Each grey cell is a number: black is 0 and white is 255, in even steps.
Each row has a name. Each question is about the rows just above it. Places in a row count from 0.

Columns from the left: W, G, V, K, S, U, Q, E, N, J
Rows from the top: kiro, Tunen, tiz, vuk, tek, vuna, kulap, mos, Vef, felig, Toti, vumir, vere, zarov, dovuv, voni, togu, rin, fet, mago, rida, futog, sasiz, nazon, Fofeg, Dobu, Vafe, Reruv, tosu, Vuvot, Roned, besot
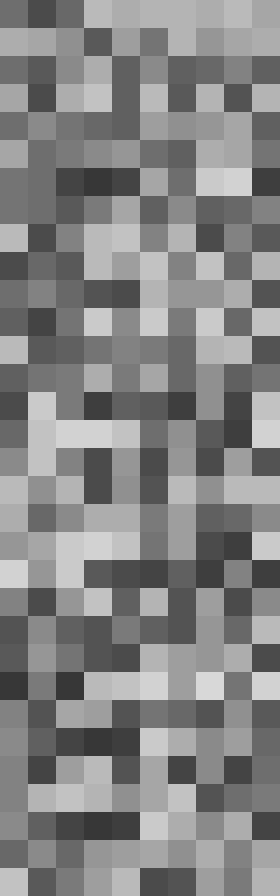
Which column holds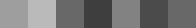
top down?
N
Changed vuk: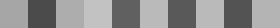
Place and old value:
7, [180]
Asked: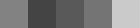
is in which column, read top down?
G

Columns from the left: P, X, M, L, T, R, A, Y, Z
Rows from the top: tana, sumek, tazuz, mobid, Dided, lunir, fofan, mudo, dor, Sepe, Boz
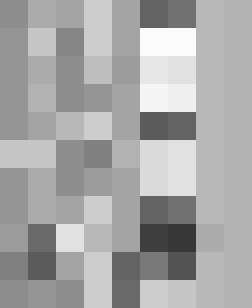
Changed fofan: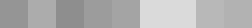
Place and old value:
6, [225]
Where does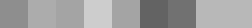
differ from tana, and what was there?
8, [178]
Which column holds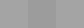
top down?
T
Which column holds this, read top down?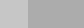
X
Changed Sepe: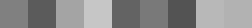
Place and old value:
3, [205]
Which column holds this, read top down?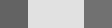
A
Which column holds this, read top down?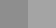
M

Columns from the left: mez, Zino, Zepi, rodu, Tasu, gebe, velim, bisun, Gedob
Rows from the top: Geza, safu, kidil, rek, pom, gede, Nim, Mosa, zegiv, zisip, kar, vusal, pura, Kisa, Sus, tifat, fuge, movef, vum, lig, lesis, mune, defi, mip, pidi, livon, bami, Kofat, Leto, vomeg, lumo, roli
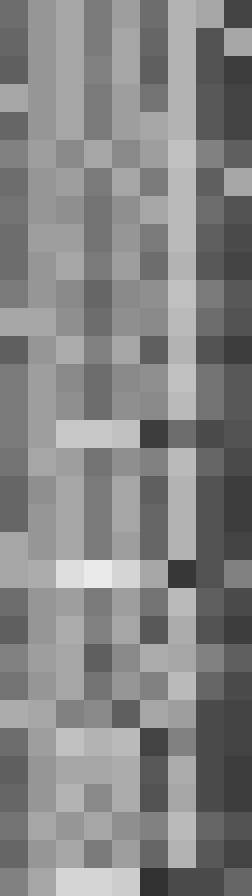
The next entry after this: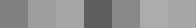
[129]
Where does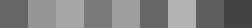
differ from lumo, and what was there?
7, [88]
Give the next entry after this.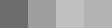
[186]
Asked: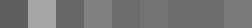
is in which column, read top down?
mez
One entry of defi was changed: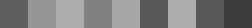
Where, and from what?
7, [82]
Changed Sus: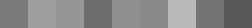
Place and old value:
2, [143]
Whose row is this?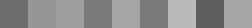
Nim

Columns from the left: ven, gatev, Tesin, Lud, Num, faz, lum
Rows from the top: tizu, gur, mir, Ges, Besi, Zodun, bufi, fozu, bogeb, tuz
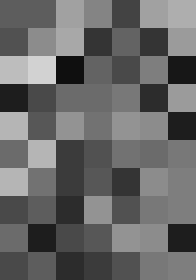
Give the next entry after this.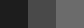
[107]
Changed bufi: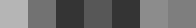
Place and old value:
2, [59]

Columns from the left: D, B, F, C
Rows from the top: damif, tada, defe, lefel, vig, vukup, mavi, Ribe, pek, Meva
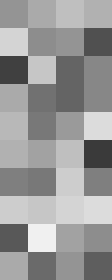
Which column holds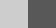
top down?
D
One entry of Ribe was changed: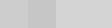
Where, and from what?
3, [220]
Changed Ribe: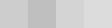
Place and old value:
1, [198]

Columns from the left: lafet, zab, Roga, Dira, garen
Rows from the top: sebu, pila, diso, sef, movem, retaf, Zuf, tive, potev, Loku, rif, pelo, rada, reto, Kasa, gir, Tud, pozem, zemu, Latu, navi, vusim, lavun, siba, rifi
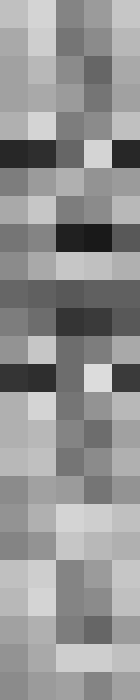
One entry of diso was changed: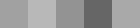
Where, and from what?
2, [139]
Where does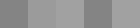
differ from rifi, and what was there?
0, [139]

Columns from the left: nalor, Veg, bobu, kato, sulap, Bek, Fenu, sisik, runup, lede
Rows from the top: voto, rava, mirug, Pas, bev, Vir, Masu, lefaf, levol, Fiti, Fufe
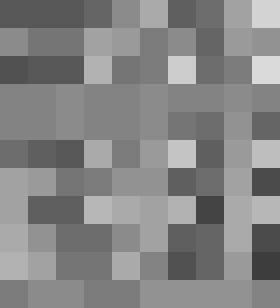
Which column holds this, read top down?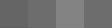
sisik
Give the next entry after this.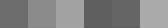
[75]
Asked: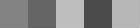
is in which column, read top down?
lede
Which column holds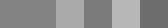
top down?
kato

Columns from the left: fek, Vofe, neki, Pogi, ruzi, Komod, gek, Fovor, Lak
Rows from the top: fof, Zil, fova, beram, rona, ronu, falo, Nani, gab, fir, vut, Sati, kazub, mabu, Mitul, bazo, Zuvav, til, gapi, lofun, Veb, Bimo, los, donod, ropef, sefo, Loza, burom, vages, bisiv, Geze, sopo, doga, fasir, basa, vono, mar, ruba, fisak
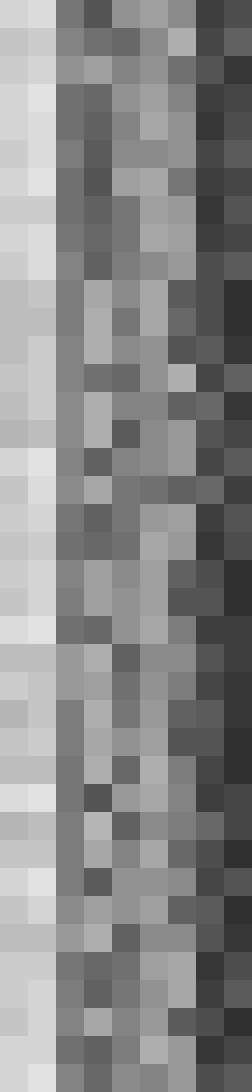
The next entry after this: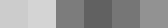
[167]
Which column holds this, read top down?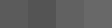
Pogi

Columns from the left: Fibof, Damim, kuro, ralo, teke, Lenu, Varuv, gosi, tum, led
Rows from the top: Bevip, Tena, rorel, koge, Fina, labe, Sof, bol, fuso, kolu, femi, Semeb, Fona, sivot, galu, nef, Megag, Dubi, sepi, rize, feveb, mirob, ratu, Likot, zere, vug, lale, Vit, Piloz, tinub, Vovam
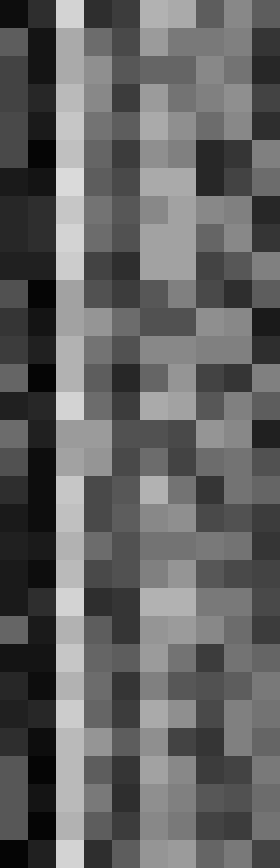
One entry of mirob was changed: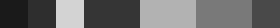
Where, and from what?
3, [46]
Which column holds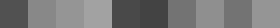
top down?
Varuv

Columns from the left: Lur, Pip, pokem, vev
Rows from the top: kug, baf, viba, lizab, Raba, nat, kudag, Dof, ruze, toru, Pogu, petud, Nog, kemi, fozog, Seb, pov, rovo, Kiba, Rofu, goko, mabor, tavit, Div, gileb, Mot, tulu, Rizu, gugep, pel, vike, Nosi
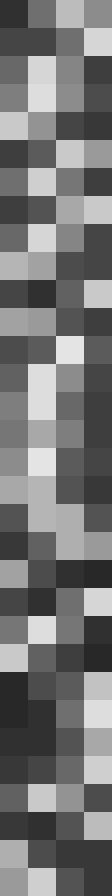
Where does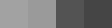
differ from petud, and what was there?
3, [62]
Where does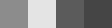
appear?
pov

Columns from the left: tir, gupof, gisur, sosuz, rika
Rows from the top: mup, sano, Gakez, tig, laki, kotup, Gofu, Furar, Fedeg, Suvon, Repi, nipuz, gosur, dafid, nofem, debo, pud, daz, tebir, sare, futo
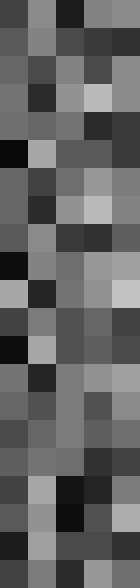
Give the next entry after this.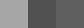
[74]
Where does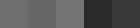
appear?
laki
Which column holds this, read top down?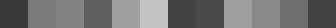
rika
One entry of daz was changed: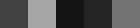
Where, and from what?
4, [123]
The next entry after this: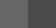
[131]
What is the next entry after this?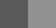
[14]

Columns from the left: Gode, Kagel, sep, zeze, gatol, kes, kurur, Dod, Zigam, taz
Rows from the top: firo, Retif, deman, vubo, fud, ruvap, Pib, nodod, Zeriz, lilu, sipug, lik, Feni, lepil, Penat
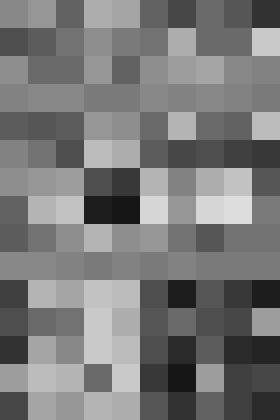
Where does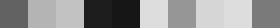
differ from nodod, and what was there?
5, [214]
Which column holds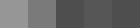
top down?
kes
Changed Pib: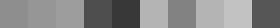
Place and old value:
7, [173]
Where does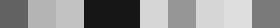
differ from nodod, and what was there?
3, [29]
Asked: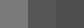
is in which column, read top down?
Dod
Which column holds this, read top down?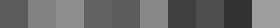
Gode

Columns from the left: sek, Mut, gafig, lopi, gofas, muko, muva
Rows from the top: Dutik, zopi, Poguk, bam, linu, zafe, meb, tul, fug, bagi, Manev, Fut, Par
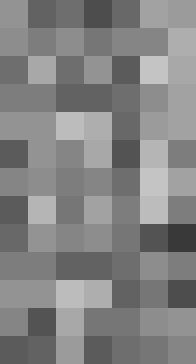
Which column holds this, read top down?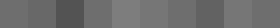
gofas
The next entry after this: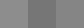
[133]
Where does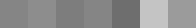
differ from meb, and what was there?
6, [162]
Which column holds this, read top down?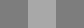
Mut
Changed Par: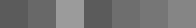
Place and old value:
1, [98]

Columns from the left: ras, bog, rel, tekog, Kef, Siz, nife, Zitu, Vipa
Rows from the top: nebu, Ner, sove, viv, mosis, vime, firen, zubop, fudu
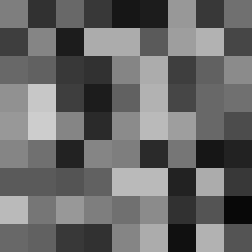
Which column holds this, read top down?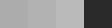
Siz
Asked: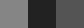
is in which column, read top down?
rel
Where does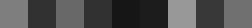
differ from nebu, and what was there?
3, [56]
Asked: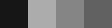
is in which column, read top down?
Kef

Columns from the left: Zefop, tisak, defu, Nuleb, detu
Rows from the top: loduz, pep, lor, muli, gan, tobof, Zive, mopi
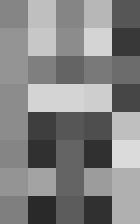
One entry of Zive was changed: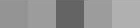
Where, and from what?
1, [163]
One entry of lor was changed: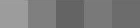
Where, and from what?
0, [148]
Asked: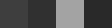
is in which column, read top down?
tisak
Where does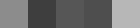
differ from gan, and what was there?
4, [191]

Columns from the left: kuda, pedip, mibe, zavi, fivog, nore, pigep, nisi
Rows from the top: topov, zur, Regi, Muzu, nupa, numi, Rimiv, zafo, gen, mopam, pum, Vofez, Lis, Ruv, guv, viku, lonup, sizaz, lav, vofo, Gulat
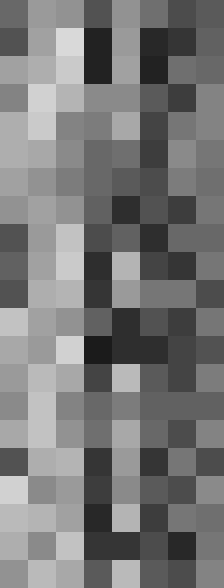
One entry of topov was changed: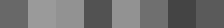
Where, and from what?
6, [76]
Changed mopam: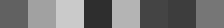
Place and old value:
6, [53]
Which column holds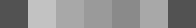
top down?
kuda
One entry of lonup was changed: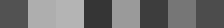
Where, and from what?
5, [53]

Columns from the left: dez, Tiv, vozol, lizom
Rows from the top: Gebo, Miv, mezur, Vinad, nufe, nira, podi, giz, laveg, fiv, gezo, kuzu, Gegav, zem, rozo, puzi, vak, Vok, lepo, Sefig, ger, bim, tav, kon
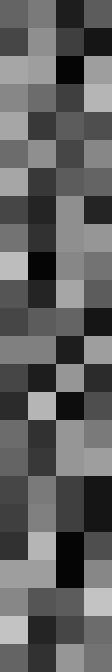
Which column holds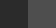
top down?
lizom
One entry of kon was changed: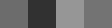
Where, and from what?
0, [100]

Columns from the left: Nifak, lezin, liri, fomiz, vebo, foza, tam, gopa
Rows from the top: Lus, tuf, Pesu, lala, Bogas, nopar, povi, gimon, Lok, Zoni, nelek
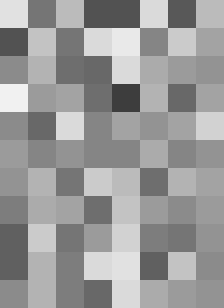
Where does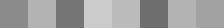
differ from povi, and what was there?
0, [147]
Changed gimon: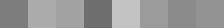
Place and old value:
7, [155]
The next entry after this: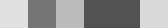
[88]
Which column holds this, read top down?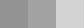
gopa
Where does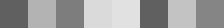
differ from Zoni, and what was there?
7, [139]
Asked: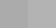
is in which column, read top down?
foza
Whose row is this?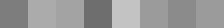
gimon

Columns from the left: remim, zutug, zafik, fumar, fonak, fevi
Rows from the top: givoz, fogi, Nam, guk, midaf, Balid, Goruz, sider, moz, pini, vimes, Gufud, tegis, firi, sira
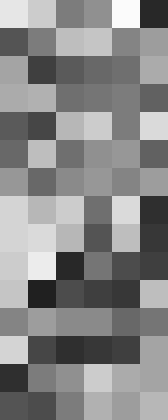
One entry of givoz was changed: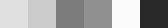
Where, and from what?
0, [230]
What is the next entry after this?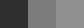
[204]
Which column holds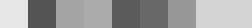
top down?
remim
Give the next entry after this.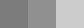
[171]
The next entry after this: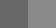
[151]

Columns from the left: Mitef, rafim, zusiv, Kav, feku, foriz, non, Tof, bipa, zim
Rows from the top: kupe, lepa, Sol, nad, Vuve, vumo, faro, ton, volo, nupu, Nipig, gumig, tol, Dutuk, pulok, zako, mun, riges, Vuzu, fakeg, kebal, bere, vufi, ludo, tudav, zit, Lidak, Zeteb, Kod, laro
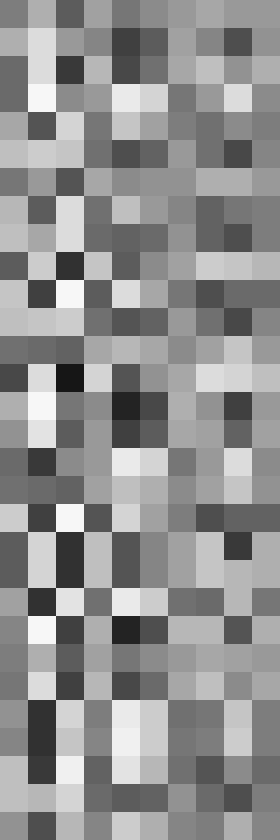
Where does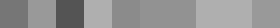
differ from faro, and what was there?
3, [167]
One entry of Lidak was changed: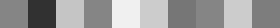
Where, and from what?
7, [125]
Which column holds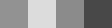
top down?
bipa
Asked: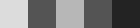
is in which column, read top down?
feku

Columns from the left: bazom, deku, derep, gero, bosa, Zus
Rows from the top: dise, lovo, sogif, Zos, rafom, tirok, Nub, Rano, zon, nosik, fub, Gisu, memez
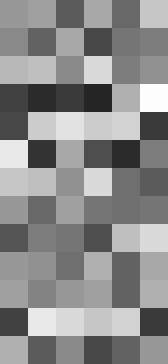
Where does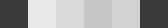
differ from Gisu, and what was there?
0, [65]
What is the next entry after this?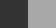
[78]
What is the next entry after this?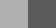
[137]
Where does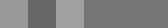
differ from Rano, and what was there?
4, [111]
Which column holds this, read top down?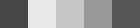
bazom
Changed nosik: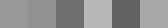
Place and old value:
3, [176]
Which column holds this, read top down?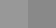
bazom

